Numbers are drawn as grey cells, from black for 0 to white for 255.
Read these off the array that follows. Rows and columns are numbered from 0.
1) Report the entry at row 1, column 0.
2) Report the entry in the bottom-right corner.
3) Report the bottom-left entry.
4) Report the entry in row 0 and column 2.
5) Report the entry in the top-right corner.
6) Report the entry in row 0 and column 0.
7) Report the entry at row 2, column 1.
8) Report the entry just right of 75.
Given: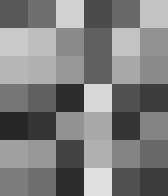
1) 201
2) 61
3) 125
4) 209
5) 195
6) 88
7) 176
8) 104
